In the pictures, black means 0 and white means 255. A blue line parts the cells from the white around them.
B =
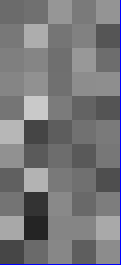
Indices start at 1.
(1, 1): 107
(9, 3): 137
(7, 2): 90
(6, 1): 183
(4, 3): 112
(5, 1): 117
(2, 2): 173
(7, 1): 145
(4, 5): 142
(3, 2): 133
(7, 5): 119
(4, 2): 145
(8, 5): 78
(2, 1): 120
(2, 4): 129
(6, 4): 113

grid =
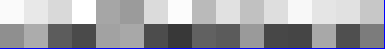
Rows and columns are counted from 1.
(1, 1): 250
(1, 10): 225
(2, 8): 56
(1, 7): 219
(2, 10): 91
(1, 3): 217
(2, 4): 74
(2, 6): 168

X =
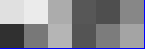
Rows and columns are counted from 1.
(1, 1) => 224
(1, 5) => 78
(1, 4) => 87

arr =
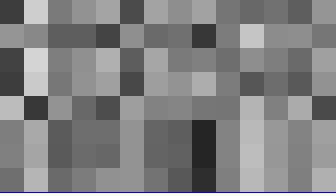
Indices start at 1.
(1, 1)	60
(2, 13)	141
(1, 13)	94
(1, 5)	164
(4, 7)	158
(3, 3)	126
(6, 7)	101
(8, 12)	155
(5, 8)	133
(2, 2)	136
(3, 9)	128
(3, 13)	106
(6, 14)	160
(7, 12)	151
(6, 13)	131
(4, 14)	146
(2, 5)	68
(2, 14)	118
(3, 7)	166
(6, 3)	91
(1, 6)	75
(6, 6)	147
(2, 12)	140
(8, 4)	123
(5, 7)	130
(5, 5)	77
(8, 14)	176
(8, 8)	87
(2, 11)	197
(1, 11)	104
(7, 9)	37
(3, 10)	110
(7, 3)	90

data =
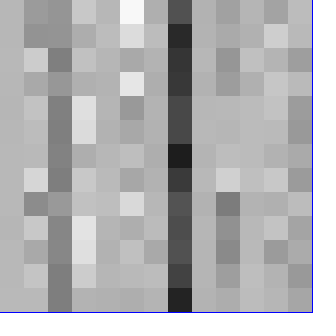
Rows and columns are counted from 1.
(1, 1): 183
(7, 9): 180
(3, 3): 127
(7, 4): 174
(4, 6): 230
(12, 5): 182
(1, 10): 161
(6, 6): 168
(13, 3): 126
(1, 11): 181
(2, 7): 188
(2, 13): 185
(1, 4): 200
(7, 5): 183
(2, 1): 183
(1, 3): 149
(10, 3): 134
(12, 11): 190
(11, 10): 138
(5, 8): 72
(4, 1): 183
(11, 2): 169
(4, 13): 186
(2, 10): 170
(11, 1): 184
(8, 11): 191
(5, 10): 184
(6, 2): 188
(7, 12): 178
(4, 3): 151
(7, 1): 184
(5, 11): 187
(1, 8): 81
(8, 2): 214
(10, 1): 182
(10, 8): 77

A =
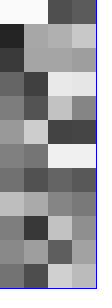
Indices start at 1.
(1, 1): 250
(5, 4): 133
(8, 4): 88
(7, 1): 128
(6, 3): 67
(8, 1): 113
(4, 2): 64
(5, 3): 194
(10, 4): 143
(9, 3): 133
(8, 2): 81
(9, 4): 121
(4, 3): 233
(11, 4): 162

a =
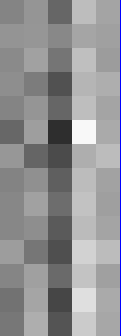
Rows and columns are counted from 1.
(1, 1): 132
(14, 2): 174
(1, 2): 149
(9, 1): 135
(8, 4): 188
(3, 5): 156
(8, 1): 131
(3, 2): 161
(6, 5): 170
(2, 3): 136
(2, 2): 150
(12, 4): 195
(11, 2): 118
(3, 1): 138
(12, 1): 133
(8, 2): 144
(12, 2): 160
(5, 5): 164
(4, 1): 142
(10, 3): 90
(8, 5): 162
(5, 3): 102

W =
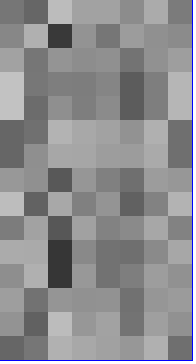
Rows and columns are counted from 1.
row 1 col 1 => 118
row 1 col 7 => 171
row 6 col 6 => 146
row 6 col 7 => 176
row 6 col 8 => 111
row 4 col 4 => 125
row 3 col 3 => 148
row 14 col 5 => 162
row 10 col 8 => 130
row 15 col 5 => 161
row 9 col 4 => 128
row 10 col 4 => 161
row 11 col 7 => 138
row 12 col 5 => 114
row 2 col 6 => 156
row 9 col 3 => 168
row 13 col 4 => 145
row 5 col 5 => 139
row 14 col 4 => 151
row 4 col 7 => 126
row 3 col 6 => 115
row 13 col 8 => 155
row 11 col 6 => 111
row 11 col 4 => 137
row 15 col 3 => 177
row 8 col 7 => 156
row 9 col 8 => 179
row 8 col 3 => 88
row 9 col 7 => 130
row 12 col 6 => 126
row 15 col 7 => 176
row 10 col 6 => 138
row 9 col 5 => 148
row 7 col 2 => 143

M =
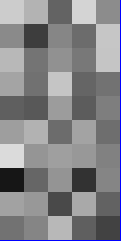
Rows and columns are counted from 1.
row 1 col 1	204
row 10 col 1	114
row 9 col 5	98
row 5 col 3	156
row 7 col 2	149
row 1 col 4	212
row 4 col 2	113
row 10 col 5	66
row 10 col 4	95
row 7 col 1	219
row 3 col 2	116
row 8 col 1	22
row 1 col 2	179
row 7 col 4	152
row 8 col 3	148
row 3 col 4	120
